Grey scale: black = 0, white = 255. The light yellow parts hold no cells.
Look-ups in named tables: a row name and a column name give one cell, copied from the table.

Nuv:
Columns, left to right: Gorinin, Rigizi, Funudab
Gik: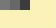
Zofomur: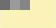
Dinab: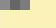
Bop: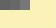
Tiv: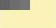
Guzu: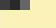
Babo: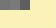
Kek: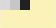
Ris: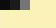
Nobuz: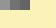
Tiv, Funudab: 116
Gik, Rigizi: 104
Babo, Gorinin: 117
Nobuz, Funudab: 100
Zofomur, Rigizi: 154
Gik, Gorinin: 119
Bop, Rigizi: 104
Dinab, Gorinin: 138

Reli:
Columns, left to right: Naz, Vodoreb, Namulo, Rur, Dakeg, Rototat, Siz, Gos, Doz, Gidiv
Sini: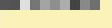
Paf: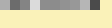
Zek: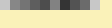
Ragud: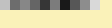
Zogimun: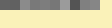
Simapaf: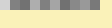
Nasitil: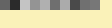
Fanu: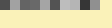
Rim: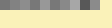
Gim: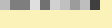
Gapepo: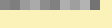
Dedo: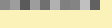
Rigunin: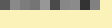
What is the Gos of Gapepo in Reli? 159
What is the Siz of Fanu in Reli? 189
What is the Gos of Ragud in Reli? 87
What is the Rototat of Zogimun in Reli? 119
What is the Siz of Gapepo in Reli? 175
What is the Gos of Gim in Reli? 156
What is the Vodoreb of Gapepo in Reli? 126
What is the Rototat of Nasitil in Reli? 111
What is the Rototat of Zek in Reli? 130
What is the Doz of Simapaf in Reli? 153
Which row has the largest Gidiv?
Ragud

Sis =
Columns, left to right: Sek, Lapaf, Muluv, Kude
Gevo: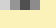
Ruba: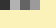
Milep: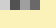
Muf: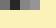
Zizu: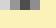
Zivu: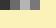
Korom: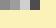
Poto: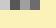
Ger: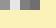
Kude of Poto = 108
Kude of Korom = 77
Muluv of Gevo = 80
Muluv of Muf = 134
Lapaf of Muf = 39
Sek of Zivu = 52
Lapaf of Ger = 231
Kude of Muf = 149
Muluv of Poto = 159
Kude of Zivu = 120
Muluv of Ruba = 100
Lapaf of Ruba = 178
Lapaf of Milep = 82
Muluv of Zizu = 78
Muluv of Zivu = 180
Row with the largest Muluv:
Korom

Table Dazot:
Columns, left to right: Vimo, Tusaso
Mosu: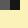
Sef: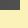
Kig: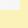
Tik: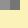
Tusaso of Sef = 79
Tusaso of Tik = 117
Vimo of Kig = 247
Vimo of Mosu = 89
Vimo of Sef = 78
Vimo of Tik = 145
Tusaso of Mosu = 22
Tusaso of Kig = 246

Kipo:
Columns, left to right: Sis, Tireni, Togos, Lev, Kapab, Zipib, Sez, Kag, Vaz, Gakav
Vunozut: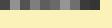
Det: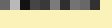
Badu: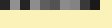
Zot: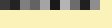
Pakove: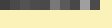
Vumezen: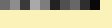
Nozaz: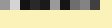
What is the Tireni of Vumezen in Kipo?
141
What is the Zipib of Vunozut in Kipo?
106
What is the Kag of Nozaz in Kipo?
110
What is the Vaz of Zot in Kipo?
32
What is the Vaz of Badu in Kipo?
57
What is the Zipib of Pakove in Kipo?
120
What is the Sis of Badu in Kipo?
38
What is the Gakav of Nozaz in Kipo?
64
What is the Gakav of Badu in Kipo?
25
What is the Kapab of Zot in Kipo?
164
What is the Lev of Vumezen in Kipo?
169
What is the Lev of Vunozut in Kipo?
126
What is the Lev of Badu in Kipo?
141
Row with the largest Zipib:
Nozaz

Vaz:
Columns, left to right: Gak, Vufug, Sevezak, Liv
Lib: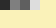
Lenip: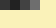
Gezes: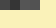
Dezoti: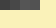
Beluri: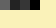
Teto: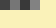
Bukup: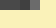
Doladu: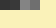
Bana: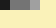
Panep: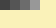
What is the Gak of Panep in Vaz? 66
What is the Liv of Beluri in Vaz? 0
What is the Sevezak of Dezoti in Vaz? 85
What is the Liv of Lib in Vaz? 221
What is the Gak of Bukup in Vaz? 73
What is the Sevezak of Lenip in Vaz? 66
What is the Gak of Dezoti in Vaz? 64
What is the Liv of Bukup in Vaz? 107
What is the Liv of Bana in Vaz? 160
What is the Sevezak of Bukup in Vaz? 64
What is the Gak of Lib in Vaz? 43
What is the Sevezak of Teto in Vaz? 57
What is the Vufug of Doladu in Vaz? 57
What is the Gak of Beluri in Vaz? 98
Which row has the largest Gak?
Beluri

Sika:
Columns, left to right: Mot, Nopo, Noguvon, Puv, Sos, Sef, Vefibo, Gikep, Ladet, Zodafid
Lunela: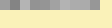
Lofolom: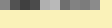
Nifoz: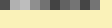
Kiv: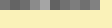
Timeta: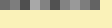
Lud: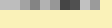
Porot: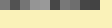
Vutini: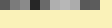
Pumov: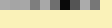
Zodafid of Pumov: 119
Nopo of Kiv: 100
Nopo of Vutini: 123
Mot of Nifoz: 78
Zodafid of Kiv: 129
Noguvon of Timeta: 79
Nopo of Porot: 82
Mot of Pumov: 170
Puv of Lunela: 147
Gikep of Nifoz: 116
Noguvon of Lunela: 180
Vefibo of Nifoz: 98
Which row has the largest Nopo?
Lud

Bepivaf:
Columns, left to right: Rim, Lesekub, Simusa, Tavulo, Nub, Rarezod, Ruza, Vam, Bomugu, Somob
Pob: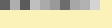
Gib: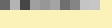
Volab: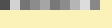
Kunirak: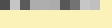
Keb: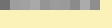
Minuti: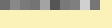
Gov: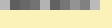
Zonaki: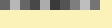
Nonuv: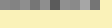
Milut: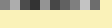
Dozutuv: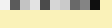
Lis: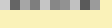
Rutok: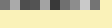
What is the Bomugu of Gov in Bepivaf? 129
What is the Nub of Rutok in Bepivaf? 163
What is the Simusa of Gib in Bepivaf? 70
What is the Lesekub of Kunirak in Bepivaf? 197
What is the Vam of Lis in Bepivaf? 193
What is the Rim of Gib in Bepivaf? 103
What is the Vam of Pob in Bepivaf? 167
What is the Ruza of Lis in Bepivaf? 146
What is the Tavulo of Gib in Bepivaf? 159
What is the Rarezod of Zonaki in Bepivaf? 58
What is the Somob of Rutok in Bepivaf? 116
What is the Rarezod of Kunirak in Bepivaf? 171
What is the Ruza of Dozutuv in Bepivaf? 202
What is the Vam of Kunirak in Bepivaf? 115
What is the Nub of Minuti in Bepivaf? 163
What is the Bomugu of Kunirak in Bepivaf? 198
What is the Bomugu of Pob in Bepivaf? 177
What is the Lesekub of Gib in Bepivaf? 180
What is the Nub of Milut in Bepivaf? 148
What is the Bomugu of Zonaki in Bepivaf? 190
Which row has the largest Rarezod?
Dozutuv

